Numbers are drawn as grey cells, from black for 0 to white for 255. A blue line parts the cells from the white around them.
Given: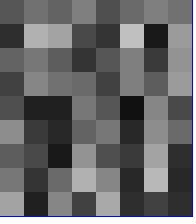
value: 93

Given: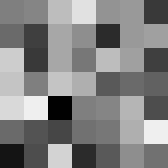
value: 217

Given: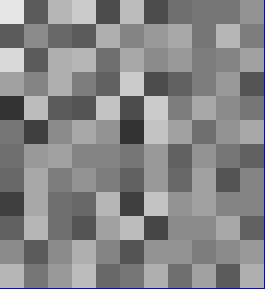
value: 97

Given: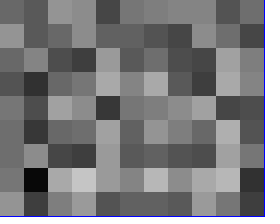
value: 110

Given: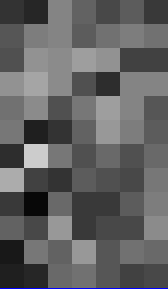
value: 98

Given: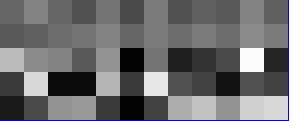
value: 187

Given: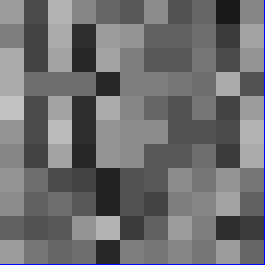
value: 140

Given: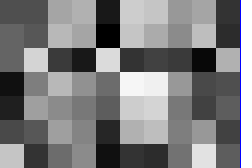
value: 31
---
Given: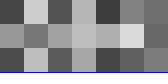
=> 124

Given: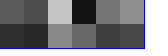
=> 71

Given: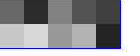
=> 36

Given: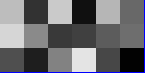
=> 2

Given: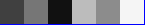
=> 245

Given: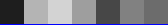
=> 108
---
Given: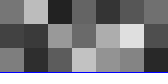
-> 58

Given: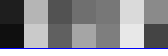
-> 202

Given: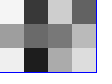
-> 106

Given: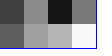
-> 159

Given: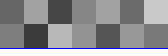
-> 58

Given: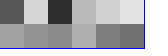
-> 146

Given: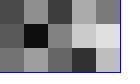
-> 13

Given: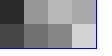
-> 113
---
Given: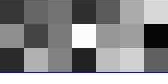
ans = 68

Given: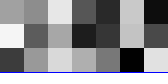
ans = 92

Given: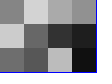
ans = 103

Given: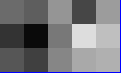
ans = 10

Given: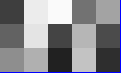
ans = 228

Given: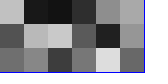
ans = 185

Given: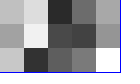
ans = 241

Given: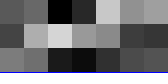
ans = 174

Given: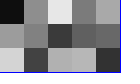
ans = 129
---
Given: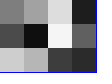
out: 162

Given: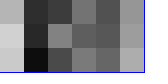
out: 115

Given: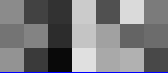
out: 80

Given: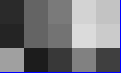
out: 122

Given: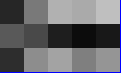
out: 177

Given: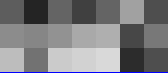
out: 100

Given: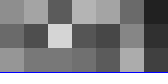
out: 164

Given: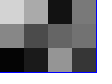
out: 170

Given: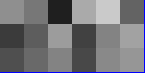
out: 170
